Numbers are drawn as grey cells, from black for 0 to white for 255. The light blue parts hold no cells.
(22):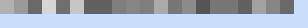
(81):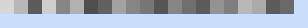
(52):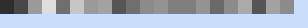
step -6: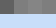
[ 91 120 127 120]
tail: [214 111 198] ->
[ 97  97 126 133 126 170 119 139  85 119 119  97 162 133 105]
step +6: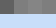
[103 132 139 132]

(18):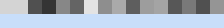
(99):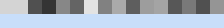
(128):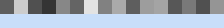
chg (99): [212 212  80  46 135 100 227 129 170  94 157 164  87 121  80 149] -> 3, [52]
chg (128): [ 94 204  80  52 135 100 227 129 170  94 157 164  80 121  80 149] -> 12, [87]

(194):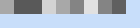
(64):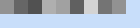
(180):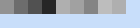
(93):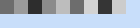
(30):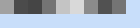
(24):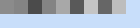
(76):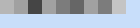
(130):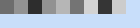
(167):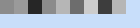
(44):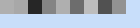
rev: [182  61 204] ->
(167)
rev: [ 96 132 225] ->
(194)
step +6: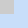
[210]
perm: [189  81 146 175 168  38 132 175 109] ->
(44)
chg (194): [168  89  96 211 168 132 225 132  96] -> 2, [89]
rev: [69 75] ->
(30)

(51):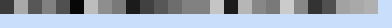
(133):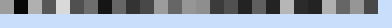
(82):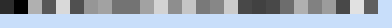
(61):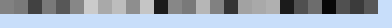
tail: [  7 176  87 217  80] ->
[109  21 102  51  72 156 102 150 142  59  80  35  95  35 182  43  35 176
 102 150  72]
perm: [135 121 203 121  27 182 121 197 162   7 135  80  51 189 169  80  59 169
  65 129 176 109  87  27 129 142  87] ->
(61)

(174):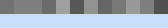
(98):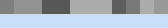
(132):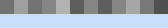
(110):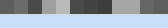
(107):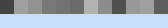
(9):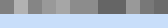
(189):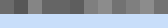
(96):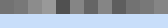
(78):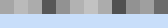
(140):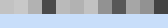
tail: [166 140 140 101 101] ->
[153 120 107]
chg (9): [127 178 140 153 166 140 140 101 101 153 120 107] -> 2, [133]
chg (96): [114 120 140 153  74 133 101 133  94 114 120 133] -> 4, [80]
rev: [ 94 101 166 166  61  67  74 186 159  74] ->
(110)
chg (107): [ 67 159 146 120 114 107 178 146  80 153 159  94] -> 7, [140]

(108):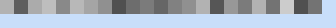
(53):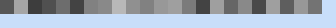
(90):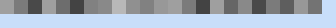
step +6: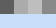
[100 177 196 143]
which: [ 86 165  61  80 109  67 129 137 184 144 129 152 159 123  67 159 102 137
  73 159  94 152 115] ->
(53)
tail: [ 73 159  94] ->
[152 115]
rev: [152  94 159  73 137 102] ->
(53)

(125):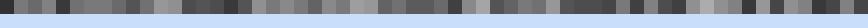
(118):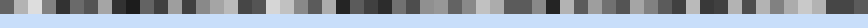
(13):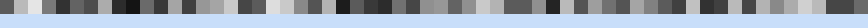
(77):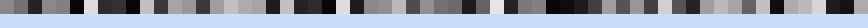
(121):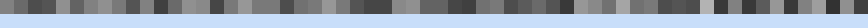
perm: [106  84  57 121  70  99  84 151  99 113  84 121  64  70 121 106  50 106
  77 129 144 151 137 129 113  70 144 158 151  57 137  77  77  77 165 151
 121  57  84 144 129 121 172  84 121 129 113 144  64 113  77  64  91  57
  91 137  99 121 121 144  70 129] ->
(125)
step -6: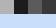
[173  22  85  51]

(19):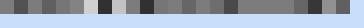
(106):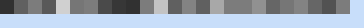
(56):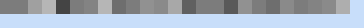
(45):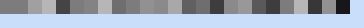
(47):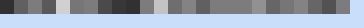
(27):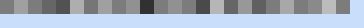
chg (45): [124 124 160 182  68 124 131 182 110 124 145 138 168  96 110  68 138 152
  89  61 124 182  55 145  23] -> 15, [61]
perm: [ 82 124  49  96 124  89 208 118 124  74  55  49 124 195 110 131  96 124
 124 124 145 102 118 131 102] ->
(47)
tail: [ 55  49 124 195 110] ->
[131  96 124 124 124 145 102 118 131 102  82 124]
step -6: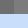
[104 118]

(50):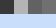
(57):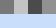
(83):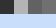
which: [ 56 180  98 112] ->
(50)
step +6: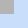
[186]
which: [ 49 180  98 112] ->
(83)
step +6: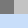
[126 201]

